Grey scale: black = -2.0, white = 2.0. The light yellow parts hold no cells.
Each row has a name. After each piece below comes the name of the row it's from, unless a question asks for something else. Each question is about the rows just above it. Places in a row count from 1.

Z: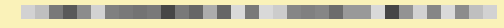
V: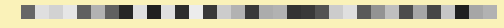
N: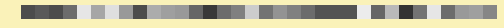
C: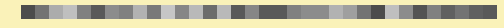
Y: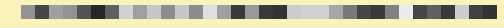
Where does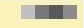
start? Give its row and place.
Z, 2
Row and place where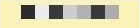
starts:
V, 12
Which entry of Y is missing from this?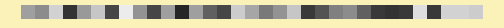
[-1.0]

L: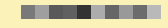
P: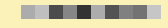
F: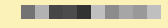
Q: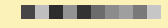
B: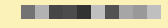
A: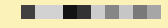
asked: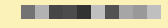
B
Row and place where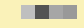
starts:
B, 6
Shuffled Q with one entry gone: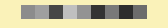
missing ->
[1.1]
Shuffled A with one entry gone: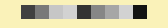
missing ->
[1.2]
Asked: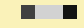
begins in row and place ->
A, 1

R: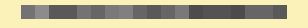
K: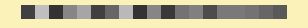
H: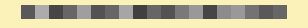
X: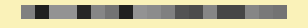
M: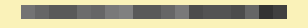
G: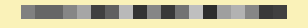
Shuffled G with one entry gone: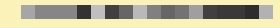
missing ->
[-0.5]
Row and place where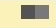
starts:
H, 11
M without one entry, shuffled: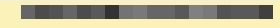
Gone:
[-0.3]
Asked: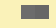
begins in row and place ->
M, 5

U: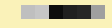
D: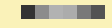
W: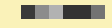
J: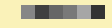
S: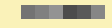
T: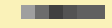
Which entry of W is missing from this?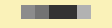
[-1.1]
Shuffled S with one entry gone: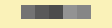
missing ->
[0.0]

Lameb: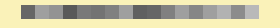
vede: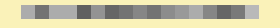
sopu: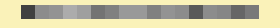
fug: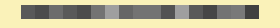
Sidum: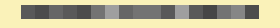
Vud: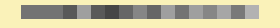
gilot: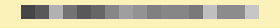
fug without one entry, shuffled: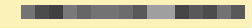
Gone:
[-0.7]
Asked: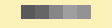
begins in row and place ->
gilot, 5
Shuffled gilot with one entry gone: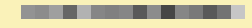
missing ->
[1.0]
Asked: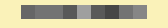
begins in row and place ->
Sidum, 8
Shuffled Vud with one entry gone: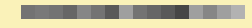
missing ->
[0.6]
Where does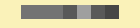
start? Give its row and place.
Vud, 1
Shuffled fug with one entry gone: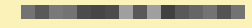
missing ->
[-0.3]

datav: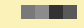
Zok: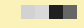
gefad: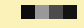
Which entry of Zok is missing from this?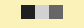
[1.4]
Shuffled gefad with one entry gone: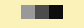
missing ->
[-1.7]
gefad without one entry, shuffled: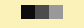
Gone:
[-1.7]

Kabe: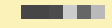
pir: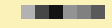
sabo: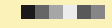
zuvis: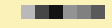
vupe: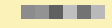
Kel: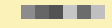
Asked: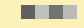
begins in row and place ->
vupe, 3
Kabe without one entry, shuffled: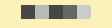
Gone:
[-0.8]
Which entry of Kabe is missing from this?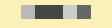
[-0.8]
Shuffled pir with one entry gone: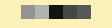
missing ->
[0.0]
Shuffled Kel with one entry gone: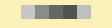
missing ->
[-0.3]
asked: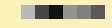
zuvis

